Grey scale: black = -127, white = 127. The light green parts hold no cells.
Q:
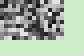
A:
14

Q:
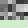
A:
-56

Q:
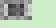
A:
30

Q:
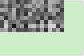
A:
26

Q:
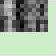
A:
-73

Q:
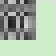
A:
30

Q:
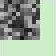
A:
-8

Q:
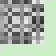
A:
-22
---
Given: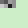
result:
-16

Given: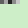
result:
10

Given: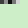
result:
-10

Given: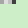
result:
66

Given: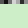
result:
-43

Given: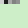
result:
16
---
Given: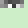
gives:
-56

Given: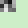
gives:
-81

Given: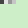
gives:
24

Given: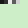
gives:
-78

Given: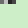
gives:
-58

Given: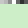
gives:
-38

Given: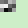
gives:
-76

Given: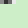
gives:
-16

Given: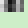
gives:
-96

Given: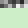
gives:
-70
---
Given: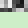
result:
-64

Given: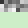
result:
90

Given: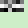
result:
-97

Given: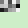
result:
-101

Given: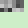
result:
-66

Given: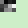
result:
-79

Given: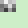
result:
0

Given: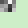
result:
57

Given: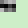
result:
59

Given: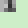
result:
50
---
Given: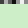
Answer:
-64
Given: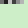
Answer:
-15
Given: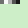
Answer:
-16
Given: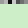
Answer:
27
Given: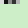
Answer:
91
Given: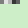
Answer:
-1
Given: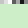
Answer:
69
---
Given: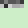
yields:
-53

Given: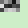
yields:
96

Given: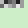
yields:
59

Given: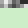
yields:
40

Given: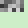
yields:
-74

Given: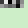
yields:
-70

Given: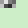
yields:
29

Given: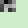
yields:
-51
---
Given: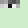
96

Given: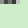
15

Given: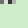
52

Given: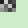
65

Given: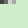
40

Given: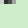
34
